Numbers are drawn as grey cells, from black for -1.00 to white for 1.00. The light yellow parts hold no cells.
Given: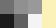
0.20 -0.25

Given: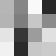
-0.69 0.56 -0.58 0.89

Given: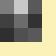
-0.30 -0.15 -0.63

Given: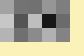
-0.01 -0.82 0.09

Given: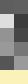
-0.25 0.73

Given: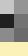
0.16 -0.75

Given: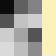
0.03 0.52 0.61

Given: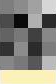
0.68 0.38 -0.06 -0.61

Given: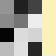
-0.48 -0.09 -0.97
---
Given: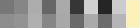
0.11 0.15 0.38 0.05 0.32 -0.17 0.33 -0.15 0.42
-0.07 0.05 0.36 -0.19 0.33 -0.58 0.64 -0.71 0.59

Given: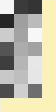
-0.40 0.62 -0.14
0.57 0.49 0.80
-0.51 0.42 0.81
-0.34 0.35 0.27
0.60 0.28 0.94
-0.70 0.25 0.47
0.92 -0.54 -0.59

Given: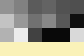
0.40 0.85 -0.49 -0.93 -0.93 0.70
0.53 0.19 -0.11 0.07 -0.31 -0.88
0.15 0.01 -0.29 -0.22 -0.36 -0.38

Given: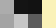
0.29 0.55 -0.28
0.35 -0.84 -0.86

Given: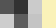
0.61 -0.27 0.54
-0.34 -0.61 0.59

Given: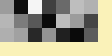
0.37 0.26 -0.69 0.15 -0.75 -0.92 -0.28
0.43 -0.03 -0.31 -0.92 0.48 0.22 -0.46
0.22 -0.89 0.92 -0.50 -0.17 0.49 0.39
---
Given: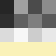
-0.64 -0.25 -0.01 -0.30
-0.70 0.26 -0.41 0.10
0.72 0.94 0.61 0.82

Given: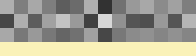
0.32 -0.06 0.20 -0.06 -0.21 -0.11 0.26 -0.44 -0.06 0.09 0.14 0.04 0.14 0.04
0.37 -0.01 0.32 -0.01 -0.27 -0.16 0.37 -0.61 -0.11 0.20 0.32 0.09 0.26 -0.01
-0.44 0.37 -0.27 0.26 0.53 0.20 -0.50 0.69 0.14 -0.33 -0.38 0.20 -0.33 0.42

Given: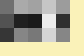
-0.36 -0.75 -0.80 0.84 -0.63
-0.58 0.05 -0.06 0.67 0.05
-0.12 0.33 0.27 0.55 0.22

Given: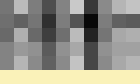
-0.13 -0.24 -0.08 -0.62 -0.02 -0.34 -0.94 -0.02 -0.24 -0.29
0.03 0.20 0.14 -0.29 0.14 0.32 -0.45 0.14 0.26 0.26
-0.18 0.37 -0.18 -0.51 -0.13 0.47 -0.73 -0.08 0.32 0.37
0.03 0.42 0.08 -0.24 0.08 0.53 -0.45 0.08 0.32 0.42
-0.08 0.47 -0.02 -0.39 0.03 0.58 -0.56 0.08 0.42 0.53

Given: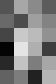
-0.18 -0.40 0.25 0.03
-0.23 -0.02 -0.74 0.42
-0.34 0.31 0.08 -0.28
-0.69 0.53 -0.02 0.31
-0.46 0.58 0.47 0.14
-0.97 0.79 0.37 -0.52

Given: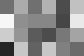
0.94 0.12 0.06 0.06 -0.45 0.83
0.61 0.17 -0.29 -0.40 -0.06 0.29
-0.12 0.34 -0.12 0.40 -0.40 0.51
-0.71 0.56 -0.23 0.56 0.00 -0.17

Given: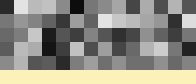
-0.18 -0.02 0.56 -0.78 -0.33 -0.51 0.03 -0.33 -0.62 -0.45 0.13 -0.23 -0.51 -0.07
-0.07 0.18 0.03 -0.23 -0.57 0.24 -0.23 0.78 0.56 0.46 0.30 0.18 -0.62 0.73
0.08 0.41 -0.33 -0.28 -0.67 -0.02 0.24 -0.13 0.13 -0.13 -0.13 0.13 -0.18 0.03
-0.28 0.46 0.35 -0.84 -0.51 0.51 -0.39 0.24 -0.45 -0.18 0.41 0.61 -0.07 -0.73
-0.67 0.78 0.46 0.51 0.08 -0.90 -0.07 0.08 0.30 -0.45 0.35 -0.39 0.41 -0.33
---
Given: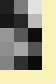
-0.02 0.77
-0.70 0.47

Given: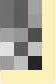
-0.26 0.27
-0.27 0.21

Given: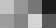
0.18 -0.07
0.04 0.66

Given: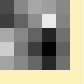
0.07 0.31
-0.23 0.11

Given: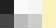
0.96 0.92
0.47 0.60

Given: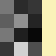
-0.66 -0.58
0.14 -0.72

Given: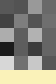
-0.35 0.20
-0.01 -0.35

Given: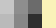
0.11 -0.16
0.06 -0.64

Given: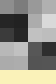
-0.03 0.20
-0.73 0.35
